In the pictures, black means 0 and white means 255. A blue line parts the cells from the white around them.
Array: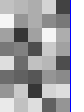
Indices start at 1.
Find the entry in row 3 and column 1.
161
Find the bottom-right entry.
149
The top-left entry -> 193
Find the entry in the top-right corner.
66
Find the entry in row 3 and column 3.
161
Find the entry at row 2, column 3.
173
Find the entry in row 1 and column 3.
173

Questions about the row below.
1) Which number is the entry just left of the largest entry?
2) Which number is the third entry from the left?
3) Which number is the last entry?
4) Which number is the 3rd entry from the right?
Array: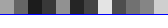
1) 67
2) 28
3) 207
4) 113

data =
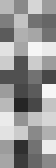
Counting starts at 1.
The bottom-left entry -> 166
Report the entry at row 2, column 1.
126
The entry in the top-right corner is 156
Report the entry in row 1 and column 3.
214
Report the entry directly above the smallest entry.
71
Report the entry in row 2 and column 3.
114
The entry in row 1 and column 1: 185
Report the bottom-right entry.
137
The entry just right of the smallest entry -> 71
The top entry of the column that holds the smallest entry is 137
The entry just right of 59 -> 102
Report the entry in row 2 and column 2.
195

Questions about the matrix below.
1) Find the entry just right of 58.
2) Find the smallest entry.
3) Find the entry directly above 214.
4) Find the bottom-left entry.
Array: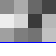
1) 183
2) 58
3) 171
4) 160

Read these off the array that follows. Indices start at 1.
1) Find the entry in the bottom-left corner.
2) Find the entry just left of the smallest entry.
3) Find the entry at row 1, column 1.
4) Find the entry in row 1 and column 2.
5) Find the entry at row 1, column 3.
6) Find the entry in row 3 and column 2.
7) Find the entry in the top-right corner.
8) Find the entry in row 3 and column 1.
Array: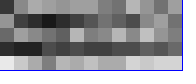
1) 233
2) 45
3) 55
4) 137
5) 171
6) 159
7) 159
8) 105

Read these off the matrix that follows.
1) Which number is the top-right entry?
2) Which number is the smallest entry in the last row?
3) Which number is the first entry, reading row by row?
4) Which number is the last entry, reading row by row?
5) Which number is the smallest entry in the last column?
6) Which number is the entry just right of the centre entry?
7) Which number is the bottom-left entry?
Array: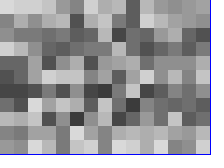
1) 162
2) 122
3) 217
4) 208
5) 81
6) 93
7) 153

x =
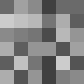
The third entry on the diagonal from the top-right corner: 75
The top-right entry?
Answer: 106
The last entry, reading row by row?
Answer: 138
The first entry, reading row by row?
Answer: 106
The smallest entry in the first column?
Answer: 94
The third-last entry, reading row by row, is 64

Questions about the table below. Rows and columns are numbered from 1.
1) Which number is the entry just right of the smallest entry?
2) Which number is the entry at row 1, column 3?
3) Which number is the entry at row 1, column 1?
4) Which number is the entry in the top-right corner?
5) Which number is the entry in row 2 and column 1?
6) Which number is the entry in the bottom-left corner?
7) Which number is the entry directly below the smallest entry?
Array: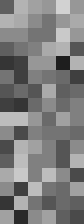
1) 179
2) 161
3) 95
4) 151
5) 179
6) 161
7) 106
